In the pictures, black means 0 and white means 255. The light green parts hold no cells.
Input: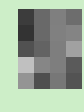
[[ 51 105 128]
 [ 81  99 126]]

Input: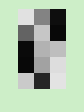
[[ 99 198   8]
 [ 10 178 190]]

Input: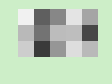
[[185 115 188]
 [205  58 150]]

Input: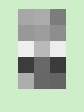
[[152 157 141]
 [239 185 237]]

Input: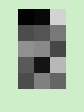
[[ 76  84 120]
 [144 137  71]]

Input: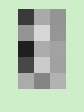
[[148 215 150]
 [ 31 172 162]]
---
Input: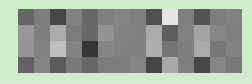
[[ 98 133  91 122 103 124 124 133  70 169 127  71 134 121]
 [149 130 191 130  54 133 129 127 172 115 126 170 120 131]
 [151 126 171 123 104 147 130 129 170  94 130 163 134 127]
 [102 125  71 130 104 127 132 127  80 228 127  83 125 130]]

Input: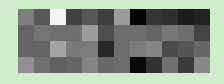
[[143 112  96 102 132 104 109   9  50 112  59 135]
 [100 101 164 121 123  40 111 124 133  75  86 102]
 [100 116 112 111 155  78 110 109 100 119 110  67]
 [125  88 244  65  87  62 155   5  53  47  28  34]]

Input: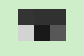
[[211  25  87]
 [ 52  49  49]]

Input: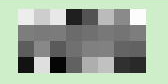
[[ 18 223   5  97 174 193  48  41]
 [ 93 136  90 112 128 129 100  98]
 [125 122 123 107 112 120 116 125]
 [237 205 232  31  83 187 138 252]]

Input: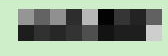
[[ 29  49  39  51  79  19  30  30 206]
 [149  99 144  45 183   3  53  35  97]]

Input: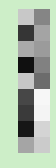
[[165 203]
 [ 22 212]
 [ 58 244]
 [ 71 247]
 [199 108]
 [ 16 129]
 [170 155]
 [ 53 164]
 [200 133]]

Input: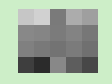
[[ 62  43 136  93  71]
 [128 121 115 123 112]
 [136 133 123 131 119]
 [198 209 122 172 159]]

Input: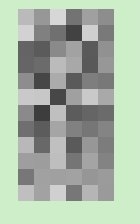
[[191 162 208 119 181 154]
 [119 161 160 162 150 155]
 [158 157 190 117 164 131]
 [184 104 192  90 151 124]
 [111  92 165 129 118 132]
 [138  61 191  92 101 107]
 [201 199  71 160 201 169]
 [141  70 171  90 126 120]
 [101 107 187 168  89 151]
 [100  91 138 162  90 145]
 [210 128 112  66 207 121]
 [186 151 215 115 160 141]]

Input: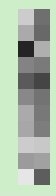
[[230  93]
 [155 161]
 [204 200]
 [167 125]
 [170 120]
 [136 115]
 [ 90  69]
 [131 122]
 [ 36 175]
 [170 104]
 [204 111]]
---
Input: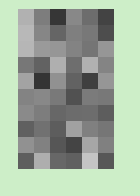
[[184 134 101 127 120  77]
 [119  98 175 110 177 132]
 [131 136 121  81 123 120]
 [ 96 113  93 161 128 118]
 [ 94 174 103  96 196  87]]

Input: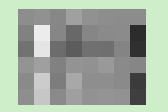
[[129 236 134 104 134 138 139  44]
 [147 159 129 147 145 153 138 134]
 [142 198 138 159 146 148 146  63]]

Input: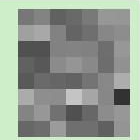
[[160 168 130 100 111 135 141]
 [ 97  88 139 149 137 109 145]
 [171 142 141 196 166 135  50]
 [103 109 155 111 111  96 148]]

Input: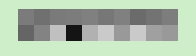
[[101 131 192  20 177 202 153 202 160 153]]

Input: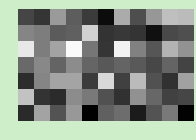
[[133 125  91  96 209  51  56  52  16  73  79]
 [105 136 100 140 101  88 100  89  71 100  67]
 [194  51  43 140 121  81  49 145 103  65  70]]

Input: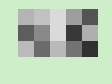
[[ 93 137 218  56 175]]

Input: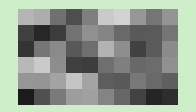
[[ 64  39  60 114 144 132 105  89  90 117]
 [184 202 141  63  61 111 127 104 108 144]
 [ 27  80 122 157 160 132 102  66  37  45]]
